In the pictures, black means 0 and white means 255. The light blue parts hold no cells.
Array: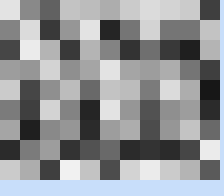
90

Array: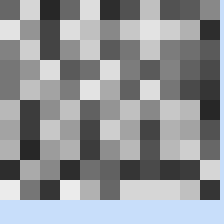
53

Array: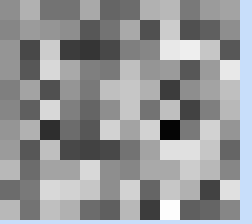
134

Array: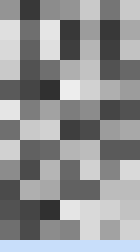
209

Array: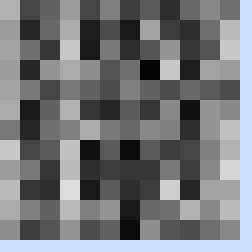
136

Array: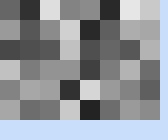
139

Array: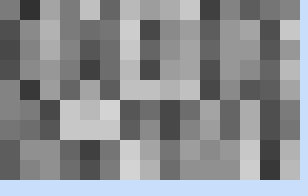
185

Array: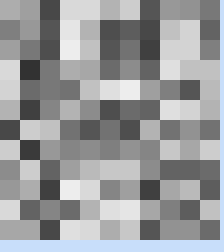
107

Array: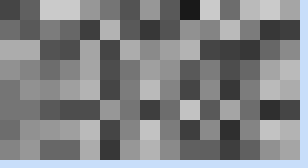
165
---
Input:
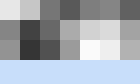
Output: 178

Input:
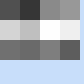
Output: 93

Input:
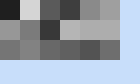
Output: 110

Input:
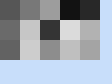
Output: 164

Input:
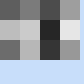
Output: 152

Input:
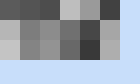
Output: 174

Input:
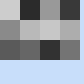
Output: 116

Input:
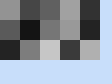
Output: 176

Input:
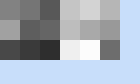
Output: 109
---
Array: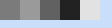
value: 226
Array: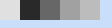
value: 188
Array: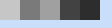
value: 45
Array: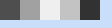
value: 50
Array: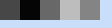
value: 132
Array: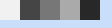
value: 40
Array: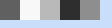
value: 142
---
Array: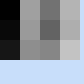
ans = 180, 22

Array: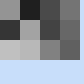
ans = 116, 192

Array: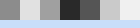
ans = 240, 140

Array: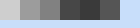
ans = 85, 206

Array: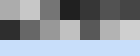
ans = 69, 46

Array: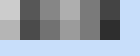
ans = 68, 181

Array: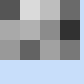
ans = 106, 153

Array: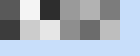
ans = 124, 60

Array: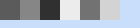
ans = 211, 91

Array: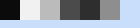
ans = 142, 11
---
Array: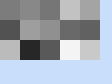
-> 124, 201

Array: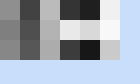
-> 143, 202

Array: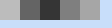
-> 188, 166

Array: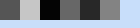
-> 85, 131

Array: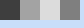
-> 62, 127

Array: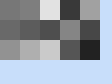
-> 119, 34

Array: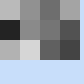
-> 186, 68

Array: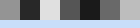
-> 148, 189
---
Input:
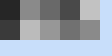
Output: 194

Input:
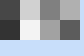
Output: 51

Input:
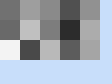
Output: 145

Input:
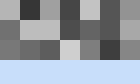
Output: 195

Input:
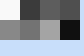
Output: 136

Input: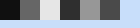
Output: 151
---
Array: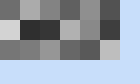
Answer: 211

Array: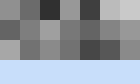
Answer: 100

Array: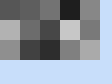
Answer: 178

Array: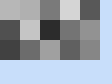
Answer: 80

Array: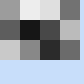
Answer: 93

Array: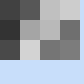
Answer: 51

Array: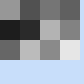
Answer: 29

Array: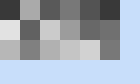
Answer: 226

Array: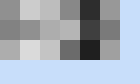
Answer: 130
